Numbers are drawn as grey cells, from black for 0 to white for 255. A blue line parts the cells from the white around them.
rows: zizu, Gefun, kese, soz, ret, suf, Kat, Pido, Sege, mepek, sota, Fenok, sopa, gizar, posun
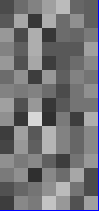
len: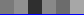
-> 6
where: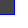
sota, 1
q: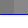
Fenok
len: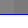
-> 2
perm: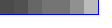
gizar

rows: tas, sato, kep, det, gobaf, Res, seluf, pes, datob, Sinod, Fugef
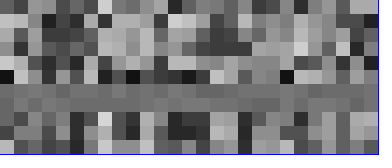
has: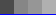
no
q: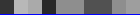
Sinod

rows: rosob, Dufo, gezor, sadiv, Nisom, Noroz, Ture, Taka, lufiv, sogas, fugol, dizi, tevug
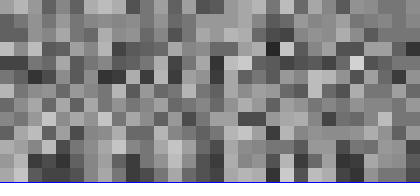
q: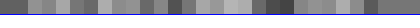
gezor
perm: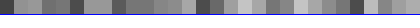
fugol
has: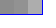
yes
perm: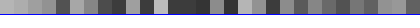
dizi
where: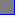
Dufo, 27

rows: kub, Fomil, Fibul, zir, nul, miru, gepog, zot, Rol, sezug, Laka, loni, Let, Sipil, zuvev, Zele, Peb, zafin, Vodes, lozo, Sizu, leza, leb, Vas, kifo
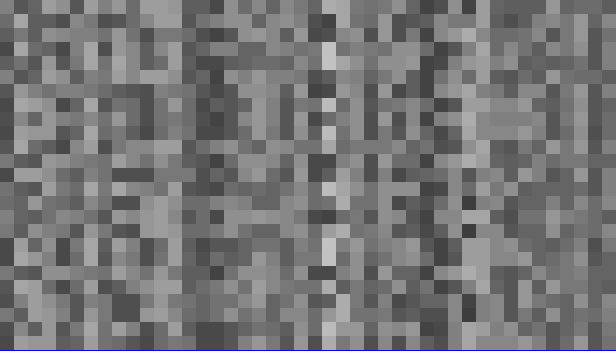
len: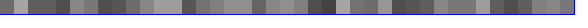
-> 41
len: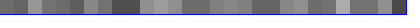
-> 29

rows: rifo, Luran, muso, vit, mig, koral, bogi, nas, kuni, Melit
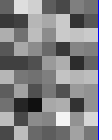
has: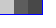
no
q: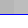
koral

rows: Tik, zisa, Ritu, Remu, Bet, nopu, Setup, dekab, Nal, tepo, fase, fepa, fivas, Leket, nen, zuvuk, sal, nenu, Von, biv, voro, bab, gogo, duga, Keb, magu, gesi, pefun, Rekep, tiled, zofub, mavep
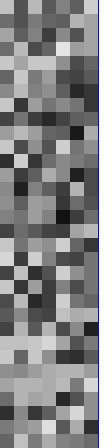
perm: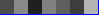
Leket
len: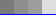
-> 4
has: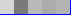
no
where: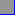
nen, 4
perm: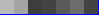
sal

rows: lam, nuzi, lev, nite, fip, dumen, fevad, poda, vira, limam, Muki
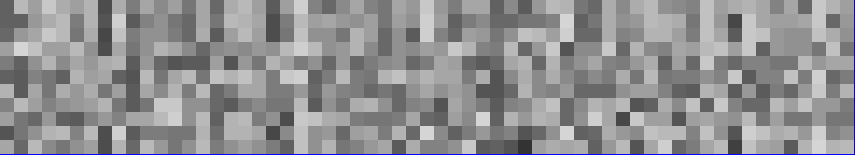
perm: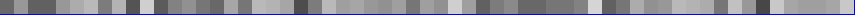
nuzi
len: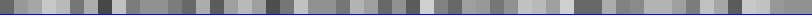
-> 58
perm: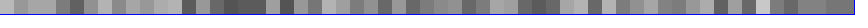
fip
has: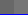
yes
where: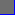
limam, 16
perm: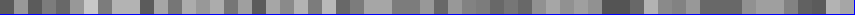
fevad

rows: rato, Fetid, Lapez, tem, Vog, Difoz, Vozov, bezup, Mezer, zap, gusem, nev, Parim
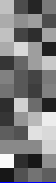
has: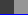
no
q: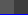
Vozov
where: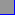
Mezer, 2
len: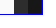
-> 3

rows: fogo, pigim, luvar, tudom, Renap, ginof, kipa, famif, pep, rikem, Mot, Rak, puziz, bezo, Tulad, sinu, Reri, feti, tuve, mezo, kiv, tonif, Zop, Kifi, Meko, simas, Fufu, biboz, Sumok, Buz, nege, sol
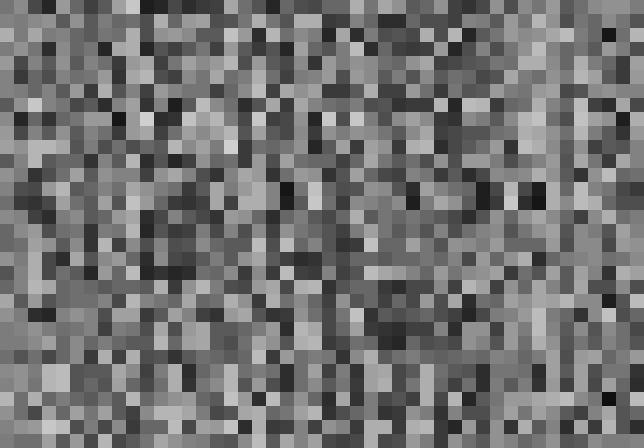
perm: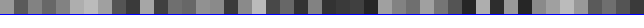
mezo
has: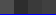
no
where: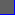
simas, 32
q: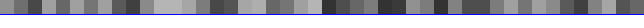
Buz

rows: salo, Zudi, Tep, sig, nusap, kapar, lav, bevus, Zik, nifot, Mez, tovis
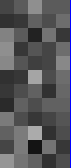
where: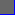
lav, 5
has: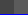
yes
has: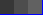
yes
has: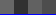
no
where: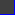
nusap, 3
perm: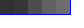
Zudi

